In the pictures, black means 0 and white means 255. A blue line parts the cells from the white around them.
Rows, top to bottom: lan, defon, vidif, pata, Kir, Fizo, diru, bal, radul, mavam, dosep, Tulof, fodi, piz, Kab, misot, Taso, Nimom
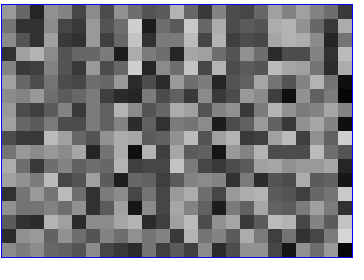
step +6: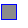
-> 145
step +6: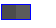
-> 82 97
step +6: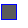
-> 97

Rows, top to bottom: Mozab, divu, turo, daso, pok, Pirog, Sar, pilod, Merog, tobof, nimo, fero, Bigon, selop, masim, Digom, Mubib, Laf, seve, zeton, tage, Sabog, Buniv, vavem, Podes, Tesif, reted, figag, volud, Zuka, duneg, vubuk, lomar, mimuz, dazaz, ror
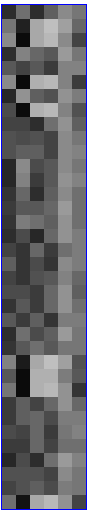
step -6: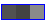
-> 75 61 132
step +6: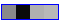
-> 144 17 182 190

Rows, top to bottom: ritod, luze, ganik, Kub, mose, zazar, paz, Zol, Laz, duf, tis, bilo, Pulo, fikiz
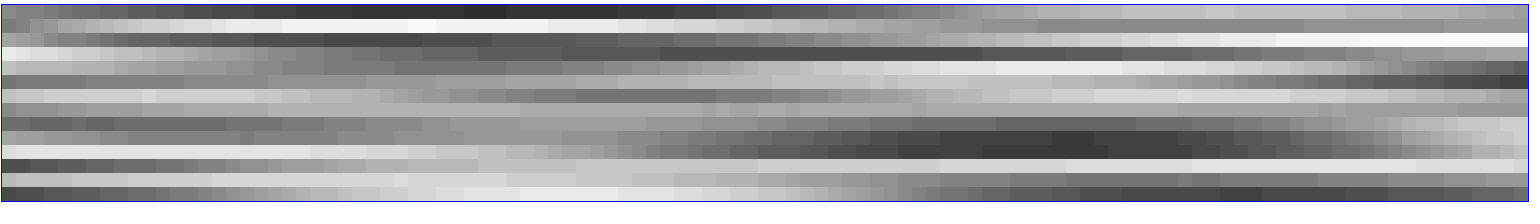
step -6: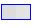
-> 214 221
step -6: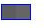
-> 87 95
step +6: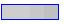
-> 212 212 205 198
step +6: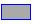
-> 176 176
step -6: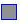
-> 139
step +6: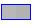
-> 190 184

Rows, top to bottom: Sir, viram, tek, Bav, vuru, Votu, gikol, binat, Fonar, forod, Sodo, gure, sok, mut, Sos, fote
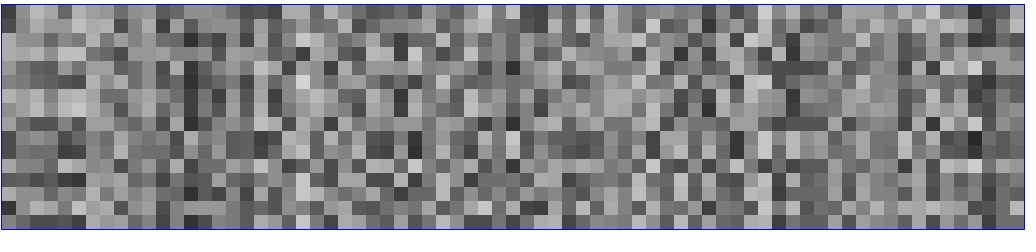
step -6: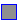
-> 137
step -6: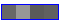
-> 97 145 84 90

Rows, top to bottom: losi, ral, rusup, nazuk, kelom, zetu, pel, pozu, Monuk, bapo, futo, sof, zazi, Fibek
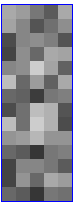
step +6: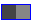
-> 74 140
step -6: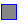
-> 128
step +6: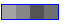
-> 169 140 90 118
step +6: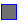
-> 118
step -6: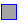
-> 157
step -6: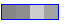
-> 128 136 199 157
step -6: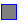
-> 121

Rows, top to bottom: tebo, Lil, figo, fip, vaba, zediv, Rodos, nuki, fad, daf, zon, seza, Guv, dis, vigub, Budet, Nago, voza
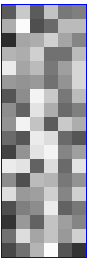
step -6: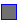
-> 107
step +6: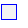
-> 249
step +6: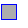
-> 179
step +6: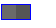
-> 112 91
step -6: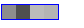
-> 135 73 181 174
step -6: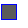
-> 85

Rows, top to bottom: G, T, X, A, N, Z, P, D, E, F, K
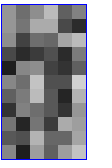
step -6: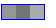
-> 144 111 165
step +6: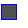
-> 86
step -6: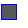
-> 82

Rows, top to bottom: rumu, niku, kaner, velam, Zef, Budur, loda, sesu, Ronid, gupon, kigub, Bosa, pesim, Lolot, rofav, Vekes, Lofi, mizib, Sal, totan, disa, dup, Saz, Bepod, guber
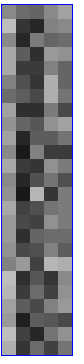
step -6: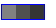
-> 123 74 47
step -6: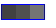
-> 59 74 110
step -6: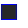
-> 33
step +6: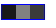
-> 31 135 65
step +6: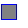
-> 135
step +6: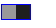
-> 159 37

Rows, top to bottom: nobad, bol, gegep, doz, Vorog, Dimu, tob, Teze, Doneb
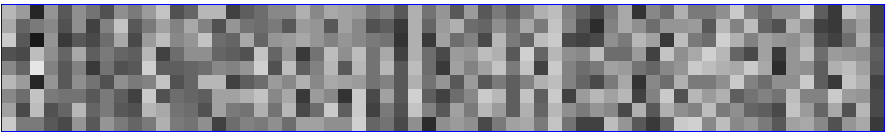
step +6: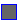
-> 107
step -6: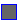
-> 95
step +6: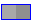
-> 174 149
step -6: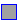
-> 155

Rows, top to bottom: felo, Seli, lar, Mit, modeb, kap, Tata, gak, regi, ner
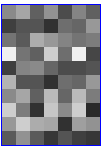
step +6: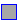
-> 172
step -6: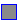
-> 132
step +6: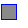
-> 144
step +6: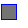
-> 122
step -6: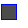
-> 70

